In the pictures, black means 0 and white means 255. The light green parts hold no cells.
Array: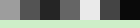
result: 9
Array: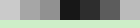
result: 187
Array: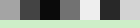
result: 211
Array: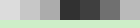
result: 186
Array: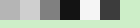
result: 60
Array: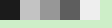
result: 238
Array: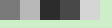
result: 213
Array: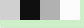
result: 252
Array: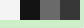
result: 55
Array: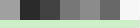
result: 247
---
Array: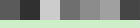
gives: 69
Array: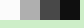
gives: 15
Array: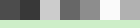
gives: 177
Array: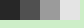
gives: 228
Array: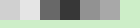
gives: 168
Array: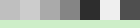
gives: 79
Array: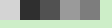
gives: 125
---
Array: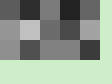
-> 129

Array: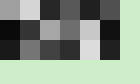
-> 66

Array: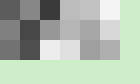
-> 237

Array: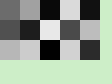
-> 1

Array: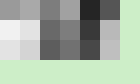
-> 93

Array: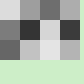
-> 228

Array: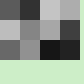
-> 22

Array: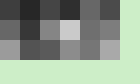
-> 90

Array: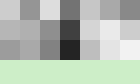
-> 130

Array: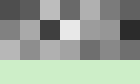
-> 176
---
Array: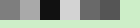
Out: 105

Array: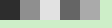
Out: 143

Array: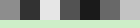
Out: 82

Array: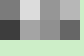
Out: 123

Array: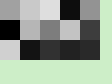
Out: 19

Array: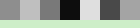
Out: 121
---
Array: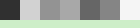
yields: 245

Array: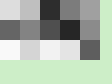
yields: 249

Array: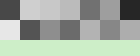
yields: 231

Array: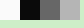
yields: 250

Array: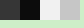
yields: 241

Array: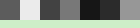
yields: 235

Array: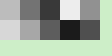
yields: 237
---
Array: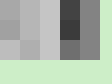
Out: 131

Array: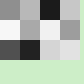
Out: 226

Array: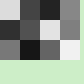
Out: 241

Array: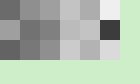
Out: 218

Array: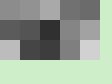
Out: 209

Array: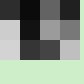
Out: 191
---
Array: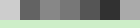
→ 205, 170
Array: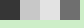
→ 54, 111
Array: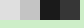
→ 223, 54
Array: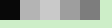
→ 8, 125
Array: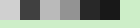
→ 208, 24
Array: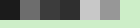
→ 27, 151
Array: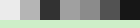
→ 235, 22
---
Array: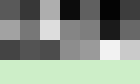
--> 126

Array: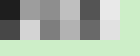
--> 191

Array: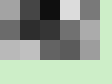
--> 53

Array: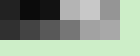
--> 180

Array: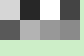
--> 39

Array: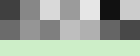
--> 230
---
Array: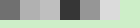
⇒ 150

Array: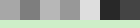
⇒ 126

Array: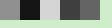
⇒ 100

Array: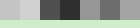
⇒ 109

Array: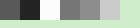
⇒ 119

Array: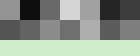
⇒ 61

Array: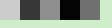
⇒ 112

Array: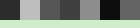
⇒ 63

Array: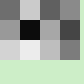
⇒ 96
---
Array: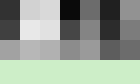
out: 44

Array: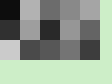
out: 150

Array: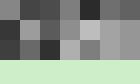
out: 163

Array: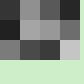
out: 152

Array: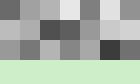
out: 202

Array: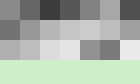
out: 189

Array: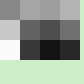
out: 78

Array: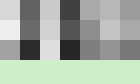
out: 196

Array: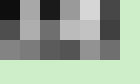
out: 194

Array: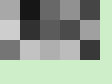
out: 75
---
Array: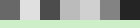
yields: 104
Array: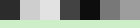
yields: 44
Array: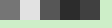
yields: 117
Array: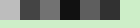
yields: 189
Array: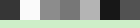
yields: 54
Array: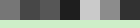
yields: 118
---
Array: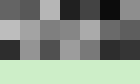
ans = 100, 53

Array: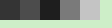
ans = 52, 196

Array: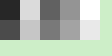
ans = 39, 233

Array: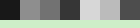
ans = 24, 77

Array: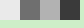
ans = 234, 58

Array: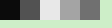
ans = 11, 112

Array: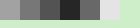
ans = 162, 228

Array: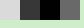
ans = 218, 105
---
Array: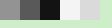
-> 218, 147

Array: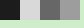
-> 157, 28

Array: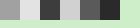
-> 42, 161

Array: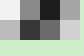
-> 166, 187

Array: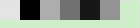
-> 147, 228

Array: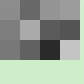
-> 156, 120

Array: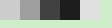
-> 224, 205

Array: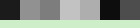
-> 77, 27

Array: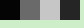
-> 37, 4

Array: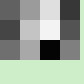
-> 55, 111
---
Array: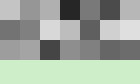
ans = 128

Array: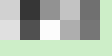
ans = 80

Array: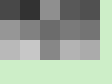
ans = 129

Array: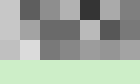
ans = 163

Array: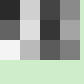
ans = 222

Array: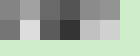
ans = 221
